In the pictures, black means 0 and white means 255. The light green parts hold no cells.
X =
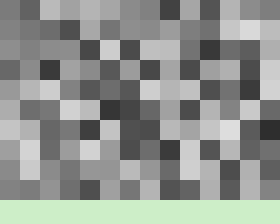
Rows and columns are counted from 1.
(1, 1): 123
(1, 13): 140
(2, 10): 126
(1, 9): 66
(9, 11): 180
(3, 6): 205
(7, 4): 120
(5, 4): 130
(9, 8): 150
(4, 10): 75
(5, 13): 59
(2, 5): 168
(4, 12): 176
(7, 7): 80
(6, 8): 103
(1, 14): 126
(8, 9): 59
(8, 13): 97
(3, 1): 142
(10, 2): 124
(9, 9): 106
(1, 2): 98
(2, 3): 109
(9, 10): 207
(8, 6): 155
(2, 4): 79
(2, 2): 119
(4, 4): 162
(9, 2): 202
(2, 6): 117
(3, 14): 175
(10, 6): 160
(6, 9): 161
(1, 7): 139

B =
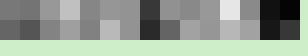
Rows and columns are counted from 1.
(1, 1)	120
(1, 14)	17
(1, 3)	152
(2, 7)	147
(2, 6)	185
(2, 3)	131
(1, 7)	147
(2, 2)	85

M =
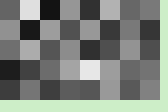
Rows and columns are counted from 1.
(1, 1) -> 100
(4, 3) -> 108
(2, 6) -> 57
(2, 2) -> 24
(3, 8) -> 78
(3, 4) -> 140
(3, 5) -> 48
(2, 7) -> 121
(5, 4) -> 92
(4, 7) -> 104
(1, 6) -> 178
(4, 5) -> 231
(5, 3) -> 62

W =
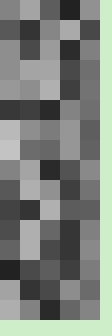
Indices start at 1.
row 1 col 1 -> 131
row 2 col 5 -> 72
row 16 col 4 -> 102
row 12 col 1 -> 77
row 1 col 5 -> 145
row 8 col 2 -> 108
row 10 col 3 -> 145
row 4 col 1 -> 142
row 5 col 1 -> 152
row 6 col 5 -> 111
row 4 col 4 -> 73
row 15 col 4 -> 141
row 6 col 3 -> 42
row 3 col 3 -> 155
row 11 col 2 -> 52
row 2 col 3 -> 134
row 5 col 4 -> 63
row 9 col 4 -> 83
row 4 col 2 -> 164
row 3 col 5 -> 128
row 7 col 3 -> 124
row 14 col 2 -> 74
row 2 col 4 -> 170
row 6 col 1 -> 56

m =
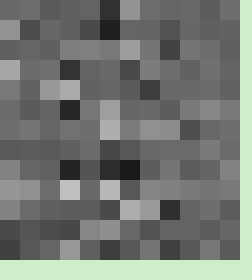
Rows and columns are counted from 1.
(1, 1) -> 105
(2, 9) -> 82
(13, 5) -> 95
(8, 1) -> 90
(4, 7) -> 73
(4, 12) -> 100
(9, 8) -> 93
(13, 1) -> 65
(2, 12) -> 98
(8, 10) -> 107
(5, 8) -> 62
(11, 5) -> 93
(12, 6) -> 143
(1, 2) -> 109
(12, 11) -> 92
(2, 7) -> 101
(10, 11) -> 117
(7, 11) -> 104
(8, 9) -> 106
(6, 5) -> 119
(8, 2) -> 92
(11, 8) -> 154
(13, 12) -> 91
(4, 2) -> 107
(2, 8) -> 100
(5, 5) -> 98
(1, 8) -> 108
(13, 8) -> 115
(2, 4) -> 96
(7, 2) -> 117
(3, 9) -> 67
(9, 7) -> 25
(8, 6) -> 71
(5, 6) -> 103
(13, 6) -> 61
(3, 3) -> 96
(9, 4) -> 36
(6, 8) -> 105

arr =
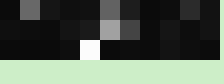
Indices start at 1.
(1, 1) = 11
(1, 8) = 11
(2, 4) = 20
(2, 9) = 21
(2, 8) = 12
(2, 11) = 19
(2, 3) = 12
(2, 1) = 15
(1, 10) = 43
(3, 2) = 10
